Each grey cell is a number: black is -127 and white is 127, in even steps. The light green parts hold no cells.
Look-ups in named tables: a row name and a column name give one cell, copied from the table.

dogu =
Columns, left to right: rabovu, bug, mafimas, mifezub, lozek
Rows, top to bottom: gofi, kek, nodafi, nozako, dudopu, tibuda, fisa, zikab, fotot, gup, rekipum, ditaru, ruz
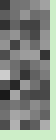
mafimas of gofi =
-10
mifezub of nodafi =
-61
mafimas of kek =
20
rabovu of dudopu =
19
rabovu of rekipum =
-25
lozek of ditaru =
-28
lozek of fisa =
9
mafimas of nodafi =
-60
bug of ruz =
49
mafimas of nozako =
-29
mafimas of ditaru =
28
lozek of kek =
-11
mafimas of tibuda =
28
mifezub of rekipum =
11
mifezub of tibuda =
30

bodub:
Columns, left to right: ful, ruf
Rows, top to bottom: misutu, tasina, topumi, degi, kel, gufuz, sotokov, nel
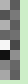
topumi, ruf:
-34
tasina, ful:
-44
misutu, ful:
51
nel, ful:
39
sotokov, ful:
4
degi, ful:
-26
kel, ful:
118
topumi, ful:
48
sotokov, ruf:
-24
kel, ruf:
-55
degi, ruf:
-15
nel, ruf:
-31
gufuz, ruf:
15
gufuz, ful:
-110
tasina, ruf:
-6
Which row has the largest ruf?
gufuz

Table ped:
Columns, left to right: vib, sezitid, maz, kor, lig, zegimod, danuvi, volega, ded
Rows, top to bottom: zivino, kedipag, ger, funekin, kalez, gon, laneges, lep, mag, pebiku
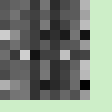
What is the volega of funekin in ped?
-10
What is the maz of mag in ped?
-11
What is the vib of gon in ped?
-17
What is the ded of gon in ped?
-60
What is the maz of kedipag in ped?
-51
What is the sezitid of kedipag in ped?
-12
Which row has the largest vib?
funekin

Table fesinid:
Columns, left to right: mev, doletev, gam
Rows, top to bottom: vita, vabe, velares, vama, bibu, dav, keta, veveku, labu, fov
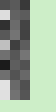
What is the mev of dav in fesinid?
-15
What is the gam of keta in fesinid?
-45
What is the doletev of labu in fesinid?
-22
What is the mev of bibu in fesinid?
63
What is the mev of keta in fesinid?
-100
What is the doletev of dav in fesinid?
-40
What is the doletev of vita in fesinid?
-37
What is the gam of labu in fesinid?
-47
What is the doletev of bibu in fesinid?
-64
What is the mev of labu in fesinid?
98
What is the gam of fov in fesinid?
-42
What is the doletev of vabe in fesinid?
-29
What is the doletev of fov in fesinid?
-13
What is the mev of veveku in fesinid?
-16
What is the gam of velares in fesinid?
-59
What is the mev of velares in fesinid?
-79
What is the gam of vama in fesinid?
-61
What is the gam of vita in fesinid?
-70

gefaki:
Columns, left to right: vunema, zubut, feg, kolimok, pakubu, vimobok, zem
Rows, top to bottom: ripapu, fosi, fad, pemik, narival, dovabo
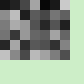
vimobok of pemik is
35
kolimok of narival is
-39
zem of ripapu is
74
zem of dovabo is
-48
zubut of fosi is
61
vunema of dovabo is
65
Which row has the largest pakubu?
dovabo

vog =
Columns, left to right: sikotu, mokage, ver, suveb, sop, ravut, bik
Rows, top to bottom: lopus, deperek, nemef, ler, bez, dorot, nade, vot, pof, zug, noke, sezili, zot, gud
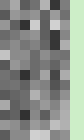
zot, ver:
-14
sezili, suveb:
8
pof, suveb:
11
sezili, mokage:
-29
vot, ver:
-78
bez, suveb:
2
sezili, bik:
47
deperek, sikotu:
-38
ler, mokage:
-7
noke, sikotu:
41
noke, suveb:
1
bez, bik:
46
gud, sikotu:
-35
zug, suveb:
49
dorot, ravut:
-10
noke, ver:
-16
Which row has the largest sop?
gud

